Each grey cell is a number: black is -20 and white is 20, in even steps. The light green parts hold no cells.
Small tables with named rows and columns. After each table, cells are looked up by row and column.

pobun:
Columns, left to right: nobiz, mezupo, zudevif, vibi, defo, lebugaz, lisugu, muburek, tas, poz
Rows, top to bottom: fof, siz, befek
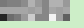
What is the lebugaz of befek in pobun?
1
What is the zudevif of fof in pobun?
0
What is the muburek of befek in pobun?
18
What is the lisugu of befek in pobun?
1
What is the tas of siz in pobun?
5
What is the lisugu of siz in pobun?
1
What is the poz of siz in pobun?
6
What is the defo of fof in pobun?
8
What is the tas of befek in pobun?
5
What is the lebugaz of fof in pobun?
4
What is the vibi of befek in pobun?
4
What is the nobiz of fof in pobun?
-1
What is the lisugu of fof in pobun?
1
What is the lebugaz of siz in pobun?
6
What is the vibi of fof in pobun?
2
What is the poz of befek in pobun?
-5
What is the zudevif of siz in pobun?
6
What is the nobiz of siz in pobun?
6
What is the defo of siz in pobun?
5

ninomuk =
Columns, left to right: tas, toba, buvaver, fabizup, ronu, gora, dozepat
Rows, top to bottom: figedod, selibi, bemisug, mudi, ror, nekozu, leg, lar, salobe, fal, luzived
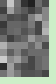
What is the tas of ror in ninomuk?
-8
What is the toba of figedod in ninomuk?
11
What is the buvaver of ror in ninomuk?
-3
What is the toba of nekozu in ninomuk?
-10
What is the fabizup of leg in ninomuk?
1
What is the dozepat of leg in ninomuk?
-8

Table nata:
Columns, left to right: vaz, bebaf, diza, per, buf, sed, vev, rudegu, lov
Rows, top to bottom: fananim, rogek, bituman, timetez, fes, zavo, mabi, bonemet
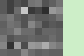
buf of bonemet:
-3
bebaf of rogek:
-10
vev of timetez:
-8
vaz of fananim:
-6
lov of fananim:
-2
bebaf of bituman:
-1
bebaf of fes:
-3
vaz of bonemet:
-4
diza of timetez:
-3
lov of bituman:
-2
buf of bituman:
-4
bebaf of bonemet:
-5
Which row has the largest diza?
mabi

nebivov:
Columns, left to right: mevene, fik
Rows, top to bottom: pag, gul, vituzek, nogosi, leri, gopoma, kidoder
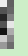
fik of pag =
-5
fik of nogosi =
16
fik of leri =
7
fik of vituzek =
0
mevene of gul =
-7
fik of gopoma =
1
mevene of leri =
-17
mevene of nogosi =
-7

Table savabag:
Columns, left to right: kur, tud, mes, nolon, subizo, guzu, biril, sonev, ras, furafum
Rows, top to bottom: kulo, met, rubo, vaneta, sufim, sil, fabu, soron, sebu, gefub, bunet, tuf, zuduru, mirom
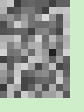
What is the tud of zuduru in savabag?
9
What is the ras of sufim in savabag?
-9
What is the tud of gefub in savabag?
-6
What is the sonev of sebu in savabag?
-5
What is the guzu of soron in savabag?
8
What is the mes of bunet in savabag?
11
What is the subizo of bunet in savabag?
-3
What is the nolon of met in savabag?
-1
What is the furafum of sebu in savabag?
-5
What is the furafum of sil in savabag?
7
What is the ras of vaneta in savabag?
-6
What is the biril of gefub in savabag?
0
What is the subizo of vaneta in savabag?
-2
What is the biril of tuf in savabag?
-3
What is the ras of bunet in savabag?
8
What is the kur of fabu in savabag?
9
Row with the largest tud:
kulo

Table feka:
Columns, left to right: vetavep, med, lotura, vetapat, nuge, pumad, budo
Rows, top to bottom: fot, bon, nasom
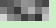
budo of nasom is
10
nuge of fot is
2
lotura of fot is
-2
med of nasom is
2
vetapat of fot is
3
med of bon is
-5
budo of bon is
6
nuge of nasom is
-5

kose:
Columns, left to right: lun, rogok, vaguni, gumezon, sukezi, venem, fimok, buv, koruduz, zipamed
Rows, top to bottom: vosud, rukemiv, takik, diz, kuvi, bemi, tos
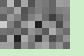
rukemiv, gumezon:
-7
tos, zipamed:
-4
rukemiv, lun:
0
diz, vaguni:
-6
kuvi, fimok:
-6
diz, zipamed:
2
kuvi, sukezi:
3
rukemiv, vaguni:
6

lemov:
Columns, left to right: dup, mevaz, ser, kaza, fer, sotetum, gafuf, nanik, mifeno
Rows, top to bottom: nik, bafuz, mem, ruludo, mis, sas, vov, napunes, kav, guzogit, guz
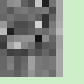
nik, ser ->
3
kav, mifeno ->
6
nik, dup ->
-3
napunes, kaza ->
-10
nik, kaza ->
-5
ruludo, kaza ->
-8
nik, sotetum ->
11

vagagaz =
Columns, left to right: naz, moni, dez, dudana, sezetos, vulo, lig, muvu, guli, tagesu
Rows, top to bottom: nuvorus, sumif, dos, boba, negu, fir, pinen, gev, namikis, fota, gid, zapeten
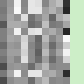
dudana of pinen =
14
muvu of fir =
1
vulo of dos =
2
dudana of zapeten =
4
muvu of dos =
-4
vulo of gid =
16
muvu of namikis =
-3
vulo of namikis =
-3
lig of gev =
9
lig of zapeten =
9
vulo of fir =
-4
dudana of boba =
6
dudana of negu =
2
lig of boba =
10
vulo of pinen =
-3
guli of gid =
3

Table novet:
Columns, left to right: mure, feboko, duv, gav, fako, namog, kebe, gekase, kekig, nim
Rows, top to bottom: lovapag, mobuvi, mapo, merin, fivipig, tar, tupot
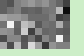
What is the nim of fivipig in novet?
-6
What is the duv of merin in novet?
-4
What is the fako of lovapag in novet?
4
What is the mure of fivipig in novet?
3
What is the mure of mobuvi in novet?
-5
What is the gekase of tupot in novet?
3
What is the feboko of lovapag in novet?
-7
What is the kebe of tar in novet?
1
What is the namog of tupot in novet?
5
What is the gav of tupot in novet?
-6
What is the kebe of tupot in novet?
-11
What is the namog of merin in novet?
-6
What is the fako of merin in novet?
7
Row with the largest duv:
tupot

